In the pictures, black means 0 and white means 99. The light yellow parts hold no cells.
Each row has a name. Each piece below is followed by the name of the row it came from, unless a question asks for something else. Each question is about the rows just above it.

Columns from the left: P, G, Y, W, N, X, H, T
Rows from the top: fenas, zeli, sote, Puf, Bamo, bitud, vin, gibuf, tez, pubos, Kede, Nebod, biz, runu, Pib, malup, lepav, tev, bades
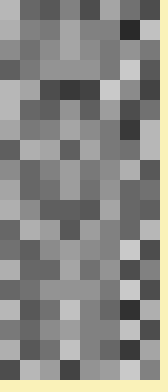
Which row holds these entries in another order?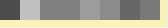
lepav
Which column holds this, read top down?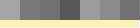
N
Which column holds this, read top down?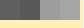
W
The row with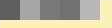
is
gibuf

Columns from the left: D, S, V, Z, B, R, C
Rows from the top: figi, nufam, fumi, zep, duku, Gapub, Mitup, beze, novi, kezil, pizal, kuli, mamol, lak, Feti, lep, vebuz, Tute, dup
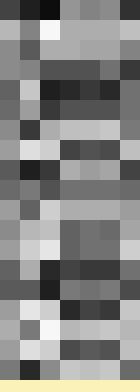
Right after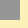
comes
[51]
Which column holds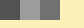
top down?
B
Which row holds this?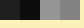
figi
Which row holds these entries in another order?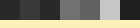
duku
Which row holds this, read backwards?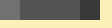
Gapub
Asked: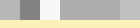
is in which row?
nufam
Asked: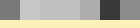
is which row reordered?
Mitup

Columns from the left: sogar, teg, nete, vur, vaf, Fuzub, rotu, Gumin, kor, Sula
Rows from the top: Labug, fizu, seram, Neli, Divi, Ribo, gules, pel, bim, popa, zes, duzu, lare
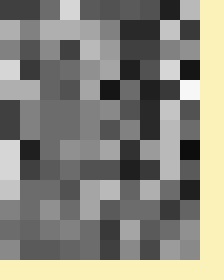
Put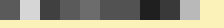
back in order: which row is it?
bim
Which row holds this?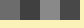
lare
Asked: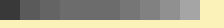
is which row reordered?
duzu
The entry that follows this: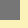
[50]
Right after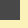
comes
[60]

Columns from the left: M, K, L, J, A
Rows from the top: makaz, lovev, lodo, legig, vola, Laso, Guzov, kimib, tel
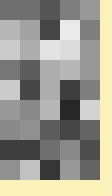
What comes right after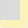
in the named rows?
[59]
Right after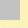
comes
[21]
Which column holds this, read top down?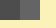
A
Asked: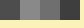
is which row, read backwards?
kimib
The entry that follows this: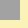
[27]
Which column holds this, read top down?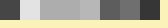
L

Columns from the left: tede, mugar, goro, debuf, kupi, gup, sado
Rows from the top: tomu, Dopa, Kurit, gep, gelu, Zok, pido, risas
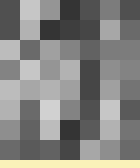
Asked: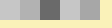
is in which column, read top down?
mugar
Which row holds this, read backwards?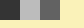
pido
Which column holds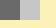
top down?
mugar
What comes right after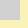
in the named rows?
[51]
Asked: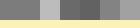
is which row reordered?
Kurit

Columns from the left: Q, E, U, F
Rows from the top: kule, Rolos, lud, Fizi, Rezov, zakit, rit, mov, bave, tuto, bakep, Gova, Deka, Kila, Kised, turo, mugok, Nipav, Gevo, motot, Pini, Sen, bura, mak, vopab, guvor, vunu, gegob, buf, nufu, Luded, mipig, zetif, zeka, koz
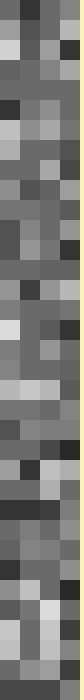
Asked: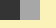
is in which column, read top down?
F
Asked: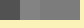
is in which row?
Sen
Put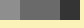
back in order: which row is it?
buf
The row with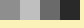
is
nufu
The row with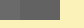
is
Kila
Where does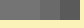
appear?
bakep

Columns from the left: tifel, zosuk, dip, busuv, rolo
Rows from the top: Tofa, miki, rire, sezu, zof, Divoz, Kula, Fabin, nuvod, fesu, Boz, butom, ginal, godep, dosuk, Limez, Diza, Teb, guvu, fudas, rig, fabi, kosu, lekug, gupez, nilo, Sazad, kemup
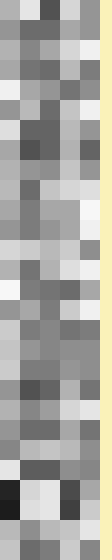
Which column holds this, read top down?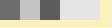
dip
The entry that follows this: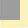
[83]
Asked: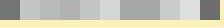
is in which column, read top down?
busuv
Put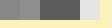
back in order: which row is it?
lekug
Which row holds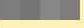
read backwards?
Diza

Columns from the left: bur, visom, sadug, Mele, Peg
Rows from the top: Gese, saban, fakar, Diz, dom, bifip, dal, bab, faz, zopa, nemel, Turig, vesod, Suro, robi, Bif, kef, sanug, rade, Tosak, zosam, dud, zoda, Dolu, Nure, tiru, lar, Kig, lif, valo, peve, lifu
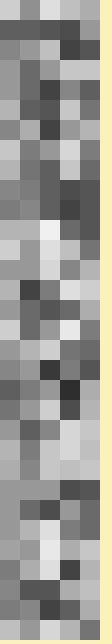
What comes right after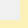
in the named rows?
[41]
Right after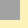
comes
[59]
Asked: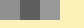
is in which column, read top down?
visom
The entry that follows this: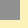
[86]
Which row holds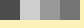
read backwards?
zosam
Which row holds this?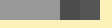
Nure
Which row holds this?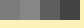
nemel

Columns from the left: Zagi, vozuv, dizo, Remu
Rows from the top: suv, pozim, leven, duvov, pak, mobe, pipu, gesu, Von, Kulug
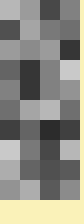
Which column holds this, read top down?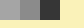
vozuv
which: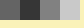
duvov
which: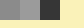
leven

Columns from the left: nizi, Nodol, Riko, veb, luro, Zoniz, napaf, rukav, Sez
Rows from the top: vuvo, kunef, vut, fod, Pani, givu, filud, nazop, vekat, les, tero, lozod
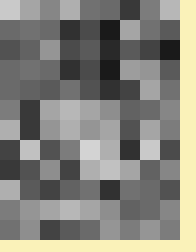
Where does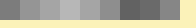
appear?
tero
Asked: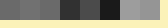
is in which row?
fod
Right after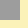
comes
[58]
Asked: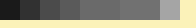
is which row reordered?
kunef
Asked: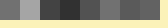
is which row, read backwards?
Pani
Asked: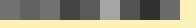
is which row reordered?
Pani

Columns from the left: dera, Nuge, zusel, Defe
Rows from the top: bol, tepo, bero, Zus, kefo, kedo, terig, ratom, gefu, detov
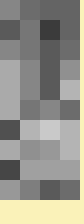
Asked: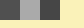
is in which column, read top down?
dera
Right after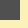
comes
[70]

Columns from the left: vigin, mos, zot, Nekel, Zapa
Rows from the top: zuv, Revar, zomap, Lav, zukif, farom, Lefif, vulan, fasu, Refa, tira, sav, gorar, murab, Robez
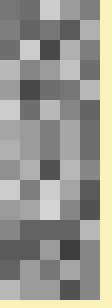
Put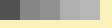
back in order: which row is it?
fasu
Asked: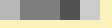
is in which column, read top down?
zot
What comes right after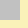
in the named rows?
[43]
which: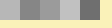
Lav
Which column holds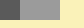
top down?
mos
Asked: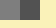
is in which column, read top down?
zot
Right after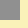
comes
[68]

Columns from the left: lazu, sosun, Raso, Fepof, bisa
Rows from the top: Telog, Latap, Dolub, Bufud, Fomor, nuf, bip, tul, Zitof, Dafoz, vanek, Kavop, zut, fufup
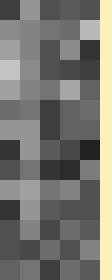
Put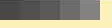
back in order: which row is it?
Kavop
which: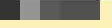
vanek
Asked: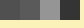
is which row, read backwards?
vanek
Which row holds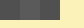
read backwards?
Telog

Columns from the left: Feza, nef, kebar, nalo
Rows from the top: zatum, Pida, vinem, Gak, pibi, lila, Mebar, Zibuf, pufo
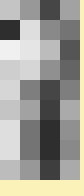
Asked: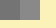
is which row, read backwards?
Pida
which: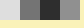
Mebar
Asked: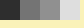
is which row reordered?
Mebar

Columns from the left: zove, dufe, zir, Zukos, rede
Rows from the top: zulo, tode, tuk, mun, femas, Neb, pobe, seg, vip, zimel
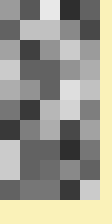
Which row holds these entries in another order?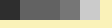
seg
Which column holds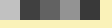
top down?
dufe
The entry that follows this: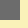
[53]
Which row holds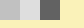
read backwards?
femas

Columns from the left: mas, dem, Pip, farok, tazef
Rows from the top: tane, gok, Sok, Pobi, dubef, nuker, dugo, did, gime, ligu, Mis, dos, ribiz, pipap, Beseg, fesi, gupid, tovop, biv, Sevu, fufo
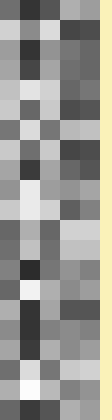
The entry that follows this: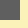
[50]
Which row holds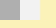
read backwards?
Beseg

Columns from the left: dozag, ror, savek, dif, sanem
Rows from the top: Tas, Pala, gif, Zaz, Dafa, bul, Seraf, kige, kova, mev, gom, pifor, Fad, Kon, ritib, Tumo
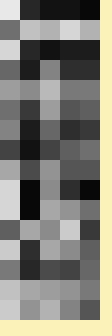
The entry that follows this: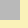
[47]
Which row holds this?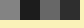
Seraf
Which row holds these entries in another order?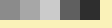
Fad
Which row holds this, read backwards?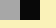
gom

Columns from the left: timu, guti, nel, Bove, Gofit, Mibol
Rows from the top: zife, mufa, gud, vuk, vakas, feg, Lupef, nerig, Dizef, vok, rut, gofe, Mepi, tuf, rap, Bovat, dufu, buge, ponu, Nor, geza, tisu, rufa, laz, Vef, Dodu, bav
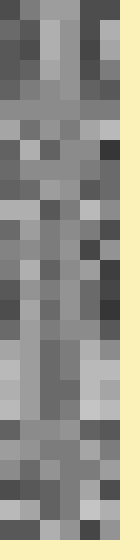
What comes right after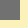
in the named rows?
[57]
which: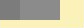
dufu
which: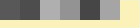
gud
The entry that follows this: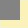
[54]
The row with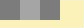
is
rufa
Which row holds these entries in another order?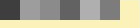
tuf

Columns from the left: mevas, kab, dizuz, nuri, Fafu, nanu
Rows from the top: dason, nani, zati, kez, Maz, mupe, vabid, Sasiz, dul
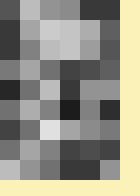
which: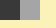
nani
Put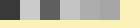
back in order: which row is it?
nani
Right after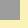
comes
[33]
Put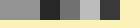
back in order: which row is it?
Maz
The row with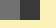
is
dul
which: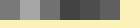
kez
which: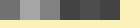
Sasiz

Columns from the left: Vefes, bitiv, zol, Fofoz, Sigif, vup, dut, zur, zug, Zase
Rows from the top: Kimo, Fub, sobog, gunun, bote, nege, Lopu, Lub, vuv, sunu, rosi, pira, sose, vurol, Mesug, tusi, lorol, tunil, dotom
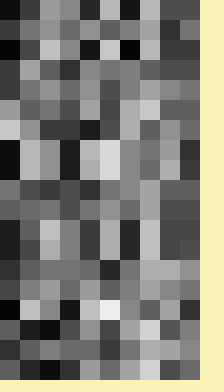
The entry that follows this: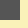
[49]
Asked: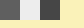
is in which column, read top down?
vup
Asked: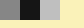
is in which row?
tusi
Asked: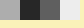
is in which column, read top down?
vup
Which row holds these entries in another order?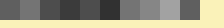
sunu

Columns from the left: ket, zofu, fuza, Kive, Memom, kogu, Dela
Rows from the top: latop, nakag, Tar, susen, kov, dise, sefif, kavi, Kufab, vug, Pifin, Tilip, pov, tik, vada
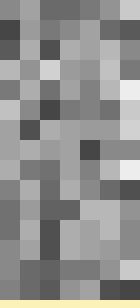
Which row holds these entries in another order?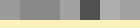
pov
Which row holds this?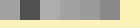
pov
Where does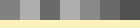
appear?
vug
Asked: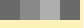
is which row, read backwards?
vug
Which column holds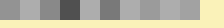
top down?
zofu

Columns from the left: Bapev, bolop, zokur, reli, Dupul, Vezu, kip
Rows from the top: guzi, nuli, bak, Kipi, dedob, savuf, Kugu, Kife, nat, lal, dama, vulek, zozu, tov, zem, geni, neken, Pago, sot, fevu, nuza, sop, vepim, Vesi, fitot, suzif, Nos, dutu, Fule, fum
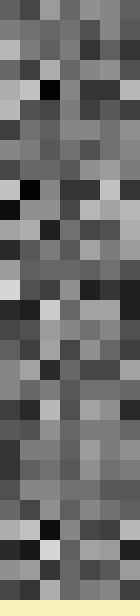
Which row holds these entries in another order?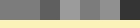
vepim
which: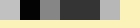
dedob

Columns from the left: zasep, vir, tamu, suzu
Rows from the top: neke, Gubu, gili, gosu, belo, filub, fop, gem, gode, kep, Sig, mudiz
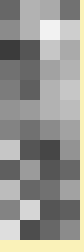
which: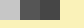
gem
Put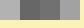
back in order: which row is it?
gosu
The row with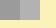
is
filub

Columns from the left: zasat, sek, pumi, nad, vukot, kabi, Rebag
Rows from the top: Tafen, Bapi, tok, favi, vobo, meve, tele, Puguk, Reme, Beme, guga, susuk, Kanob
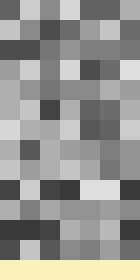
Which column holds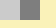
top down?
sek
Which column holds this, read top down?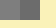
kabi
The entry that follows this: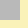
[22]

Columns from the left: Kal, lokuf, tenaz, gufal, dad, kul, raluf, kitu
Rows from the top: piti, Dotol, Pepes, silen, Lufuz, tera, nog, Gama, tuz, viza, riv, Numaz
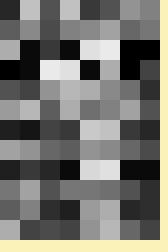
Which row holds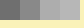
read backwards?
Lufuz
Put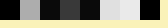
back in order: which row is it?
Pepes
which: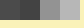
Numaz
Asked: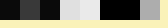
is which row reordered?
Pepes

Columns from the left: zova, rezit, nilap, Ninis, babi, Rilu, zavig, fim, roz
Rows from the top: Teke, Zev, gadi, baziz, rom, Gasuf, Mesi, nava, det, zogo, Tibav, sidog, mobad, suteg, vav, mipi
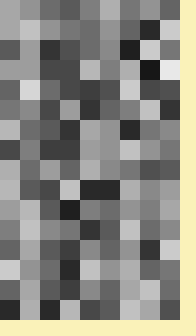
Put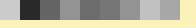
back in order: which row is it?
Zev
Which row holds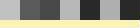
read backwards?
mipi
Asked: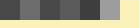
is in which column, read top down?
nilap

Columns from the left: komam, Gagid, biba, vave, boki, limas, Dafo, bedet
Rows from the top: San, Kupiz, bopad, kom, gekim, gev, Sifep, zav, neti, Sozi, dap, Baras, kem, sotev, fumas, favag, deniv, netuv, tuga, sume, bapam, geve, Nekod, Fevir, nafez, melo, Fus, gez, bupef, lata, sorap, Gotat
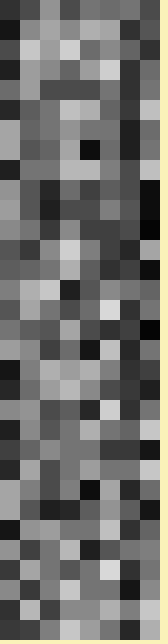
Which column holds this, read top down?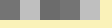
bedet
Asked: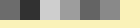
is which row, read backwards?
kom
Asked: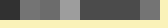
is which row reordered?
gekim
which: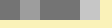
Fevir
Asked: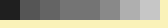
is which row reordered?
geve

